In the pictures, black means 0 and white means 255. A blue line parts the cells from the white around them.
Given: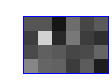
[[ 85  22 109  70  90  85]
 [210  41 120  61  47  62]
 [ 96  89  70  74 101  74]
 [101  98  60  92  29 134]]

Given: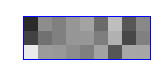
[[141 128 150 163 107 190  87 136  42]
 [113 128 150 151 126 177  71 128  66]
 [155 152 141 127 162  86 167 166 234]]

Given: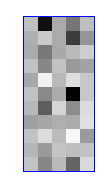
[[ 16 170 119 190 191]
 [202 170  60 149 175]
 [120 169 186 205 170]
 [135 194 153 162 193]
 [242 184 222 200 168]
 [137 171   2 200 193]
 [ 93 212 140 220 184]
 [167 174 171 224 159]
 [220 187 247 154 194]
 [154 196 190 194 182]
 [135 186 101 217 195]]

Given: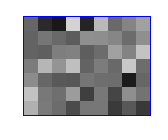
[[ 42  24 211  36 185 105 132 161 102]
 [118 105  92 143 142 134 108 143  99]
 [ 95 126 129  94 108 161 131 195  99]
 [182 148 191  99 124 105 200 109 124]
 [103  89  87 117 110 109  27 103 140]
 [120 111 156  63 120  69 143 115 194]
 [122 108  75 119 119  58  88  57 176]]

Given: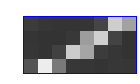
[[ 54  52  52  53  69 206 162  59]
 [ 51  51  56 157 208  67  51  53]
 [ 51  65 204 165  60  54  51  54]
 [237 121  55  54  52  55  54  83]]

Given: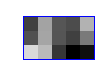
[[163  86  76 178  64]
 [165  85  64 122  81]
 [186  54   0  15 217]]

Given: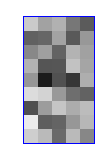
[[162 177 119  91 202]
 [102 163  89 152  97]
 [159  99 179 161 136]
 [ 85  86 194 165 178]
 [ 27  81  54 174 150]
 [211 153 110  98 220]
 [156 197 172 188  79]
 [ 94 100 151 183 235]
 [186 106 186 135 206]]
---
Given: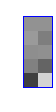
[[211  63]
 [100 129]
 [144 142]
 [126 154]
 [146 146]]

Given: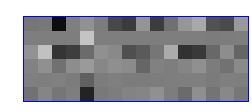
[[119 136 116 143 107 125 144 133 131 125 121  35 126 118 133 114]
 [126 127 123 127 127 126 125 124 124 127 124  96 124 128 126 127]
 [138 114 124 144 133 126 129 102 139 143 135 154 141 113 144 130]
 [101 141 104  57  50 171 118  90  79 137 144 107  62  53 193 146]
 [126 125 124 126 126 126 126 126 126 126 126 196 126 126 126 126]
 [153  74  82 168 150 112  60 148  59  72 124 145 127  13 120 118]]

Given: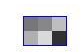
[[ 49 217 175]
 [190 135 119]]

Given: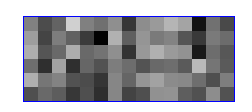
[[ 82 141  81  94 147 145  79  67 134  46  79  55  93 105  79]
 [126  79 110 136 139 162 149 101 134  53  76  82 131 118 175]
 [ 90 117 185  90 110 105  83 109 125  82 102  47 163  47 110]
 [ 87 109  25 146 154 176 152  51 143 115 105 173 105  85 173]
 [108 122  57  85 131 122 149  95 177   2  59  97 125  68 157]
 [ 73 113  18 164 181 154 141  55 143 112 128 208  99  76 129]]

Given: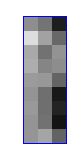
[[ 99 165 149]
 [ 20 114 148]
 [ 35 111 153]
 [ 24 111 148]
 [100 152 155]
 [141 133 173]
 [147 114 169]
 [104 162 221]
 [ 30 116 142]]

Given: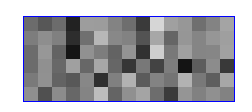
[[130 144 129 149  59 109 164 144 100 189 132 103 140  80 143]
 [167  94 121 178 116 131  91 178 128  47 135  88  99 145 122]
 [ 57 140  93  20 125  67 120  54 102 167 103 160 104 144 108]
 [161 134 133 160 120 206  49 148  99 125 145  21  99 151 108]
 [159 150 133 150 101 167  83 130 136 183 112  45 128 142 125]
 [164 131 111 151 160 214  58 110 131 156 157  34 108  87 108]]

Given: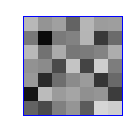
[[206 214  91 149 128  74  98]
 [ 60 149 144 165 155 187  20]
 [105  53 155 139 110  42 152]
 [125 206  68 196  74 139 146]
 [173 131 123 119 171 114 184]
 [107  57 181 130 122  10 120]
 [158 156 182  99 160 148 184]]

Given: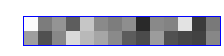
[[135  66  71  81 156  75  92 138 166 185 217 136  80 158]
 [121  59 227 131 137  41 142 125 138 198  93 148 124 251]]

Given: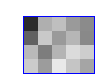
[[165 197 233 156 203]
 [205 219 180 125 185]
 [137 182 154 201  97]
 [139 154 191 175  43]]
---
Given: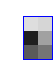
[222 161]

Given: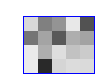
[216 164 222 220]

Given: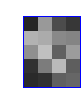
[ 37 171  96  94]

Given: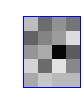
[189 132   6 136]

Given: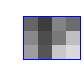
[101  77 200]

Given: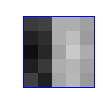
[ 59  46 162 180 154]

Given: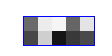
[106 207]
